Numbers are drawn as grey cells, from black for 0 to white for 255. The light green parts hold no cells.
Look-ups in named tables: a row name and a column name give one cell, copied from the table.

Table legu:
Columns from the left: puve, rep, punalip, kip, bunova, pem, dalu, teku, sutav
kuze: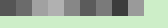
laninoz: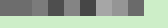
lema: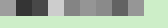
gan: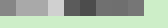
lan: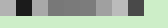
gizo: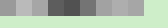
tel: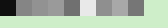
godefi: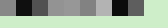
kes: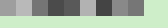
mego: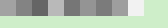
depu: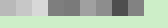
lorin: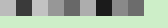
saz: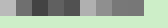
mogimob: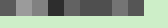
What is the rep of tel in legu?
133
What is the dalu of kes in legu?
68
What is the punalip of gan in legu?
169
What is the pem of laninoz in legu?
70
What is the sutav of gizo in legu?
166
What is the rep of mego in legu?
131
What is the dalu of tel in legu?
143
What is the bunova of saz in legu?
81
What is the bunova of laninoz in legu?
132
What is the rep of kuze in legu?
107
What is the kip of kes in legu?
75
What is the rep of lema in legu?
52
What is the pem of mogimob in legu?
79
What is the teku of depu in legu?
78
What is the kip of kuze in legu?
177
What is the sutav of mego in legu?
242

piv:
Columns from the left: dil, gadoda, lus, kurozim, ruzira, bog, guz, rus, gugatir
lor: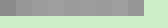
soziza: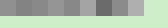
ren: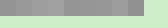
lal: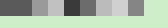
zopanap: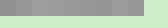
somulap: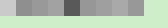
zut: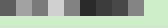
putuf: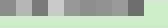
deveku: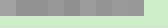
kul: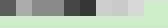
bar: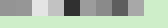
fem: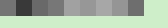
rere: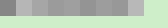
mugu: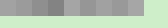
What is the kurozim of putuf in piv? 202
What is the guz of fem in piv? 167
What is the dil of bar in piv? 148
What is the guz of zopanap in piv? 149
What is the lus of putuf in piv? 121
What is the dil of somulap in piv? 202
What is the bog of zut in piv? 44
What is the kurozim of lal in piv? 193
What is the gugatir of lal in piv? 133
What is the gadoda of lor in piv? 151
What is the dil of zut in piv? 93
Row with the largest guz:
kul

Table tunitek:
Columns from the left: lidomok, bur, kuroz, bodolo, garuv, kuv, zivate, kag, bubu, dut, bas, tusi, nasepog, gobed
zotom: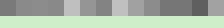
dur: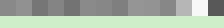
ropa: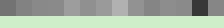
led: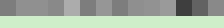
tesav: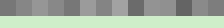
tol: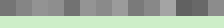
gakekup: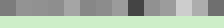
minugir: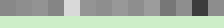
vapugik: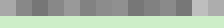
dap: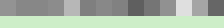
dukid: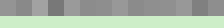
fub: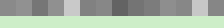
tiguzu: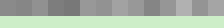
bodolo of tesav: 136
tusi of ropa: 138
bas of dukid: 144
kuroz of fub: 118
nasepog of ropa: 55
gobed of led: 137
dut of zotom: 140
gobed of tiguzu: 165
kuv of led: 125
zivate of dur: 135
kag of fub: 99
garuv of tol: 114
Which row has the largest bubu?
zotom

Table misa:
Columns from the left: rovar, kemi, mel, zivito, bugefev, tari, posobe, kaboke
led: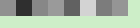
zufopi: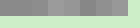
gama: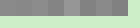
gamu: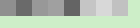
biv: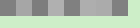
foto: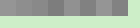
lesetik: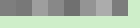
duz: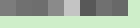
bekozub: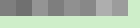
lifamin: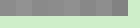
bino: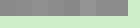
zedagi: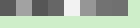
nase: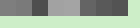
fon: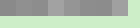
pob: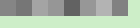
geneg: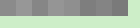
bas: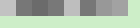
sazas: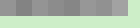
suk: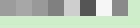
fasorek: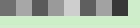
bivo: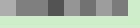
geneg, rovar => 139
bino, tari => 148
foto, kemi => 142
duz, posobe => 111
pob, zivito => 150
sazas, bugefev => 134
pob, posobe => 179

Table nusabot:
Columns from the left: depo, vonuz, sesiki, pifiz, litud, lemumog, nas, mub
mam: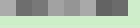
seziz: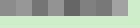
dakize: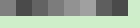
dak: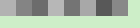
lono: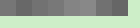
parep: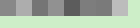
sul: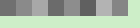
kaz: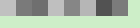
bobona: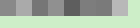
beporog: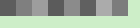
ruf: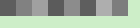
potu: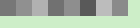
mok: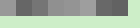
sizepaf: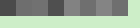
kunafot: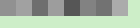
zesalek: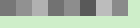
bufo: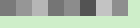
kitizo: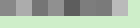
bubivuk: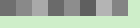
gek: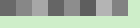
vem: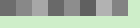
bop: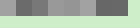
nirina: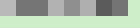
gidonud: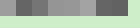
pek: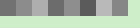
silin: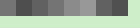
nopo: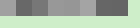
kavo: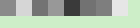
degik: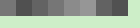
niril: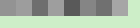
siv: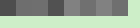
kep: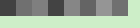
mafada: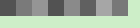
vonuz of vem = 136
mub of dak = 136
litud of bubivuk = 141
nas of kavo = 126
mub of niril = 166
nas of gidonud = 101
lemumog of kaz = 182
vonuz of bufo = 150
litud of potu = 142
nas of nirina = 91
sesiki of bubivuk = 169
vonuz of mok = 102
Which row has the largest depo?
kaz

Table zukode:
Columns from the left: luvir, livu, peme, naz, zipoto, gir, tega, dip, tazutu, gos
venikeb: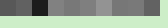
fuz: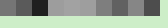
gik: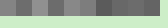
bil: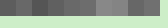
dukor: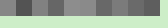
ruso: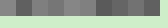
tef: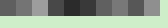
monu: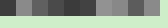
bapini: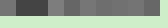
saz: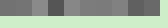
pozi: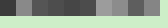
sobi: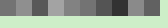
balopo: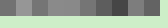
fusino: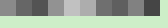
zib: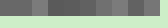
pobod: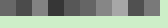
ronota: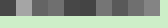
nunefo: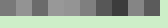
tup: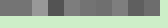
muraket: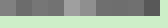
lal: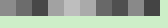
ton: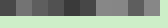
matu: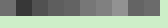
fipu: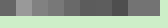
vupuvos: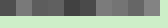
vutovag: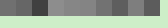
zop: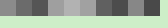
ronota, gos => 132
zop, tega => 96
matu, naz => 94
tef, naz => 72
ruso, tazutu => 114
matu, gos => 107
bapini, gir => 119
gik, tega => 91
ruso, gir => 128

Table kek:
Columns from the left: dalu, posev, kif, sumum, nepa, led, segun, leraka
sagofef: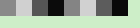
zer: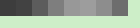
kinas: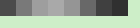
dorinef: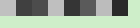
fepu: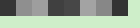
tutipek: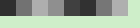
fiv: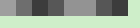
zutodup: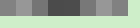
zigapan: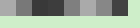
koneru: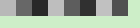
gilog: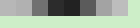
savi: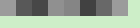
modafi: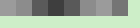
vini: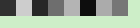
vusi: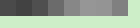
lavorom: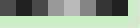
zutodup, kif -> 117
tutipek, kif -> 174
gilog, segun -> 163
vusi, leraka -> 128
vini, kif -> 39
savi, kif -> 71
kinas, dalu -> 75
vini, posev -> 205
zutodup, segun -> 151
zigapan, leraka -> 66
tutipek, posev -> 114
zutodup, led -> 120
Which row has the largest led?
sagofef

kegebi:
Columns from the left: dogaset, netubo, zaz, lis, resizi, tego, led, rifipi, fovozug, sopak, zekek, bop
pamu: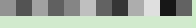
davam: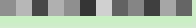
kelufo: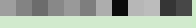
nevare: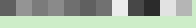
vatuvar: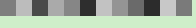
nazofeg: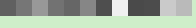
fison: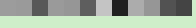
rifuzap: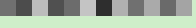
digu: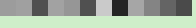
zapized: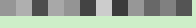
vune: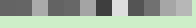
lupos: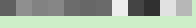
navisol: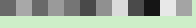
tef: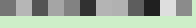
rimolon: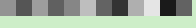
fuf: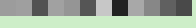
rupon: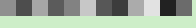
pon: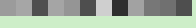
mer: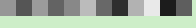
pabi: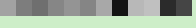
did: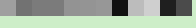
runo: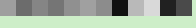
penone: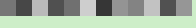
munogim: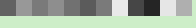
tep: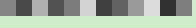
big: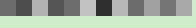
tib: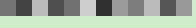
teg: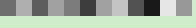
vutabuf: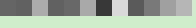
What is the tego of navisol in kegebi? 73
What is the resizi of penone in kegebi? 112
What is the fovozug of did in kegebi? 188
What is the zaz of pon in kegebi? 79
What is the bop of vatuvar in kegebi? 123
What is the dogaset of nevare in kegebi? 96
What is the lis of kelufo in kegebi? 136
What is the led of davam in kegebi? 208
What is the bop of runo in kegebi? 74
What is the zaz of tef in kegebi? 84
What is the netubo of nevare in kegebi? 147

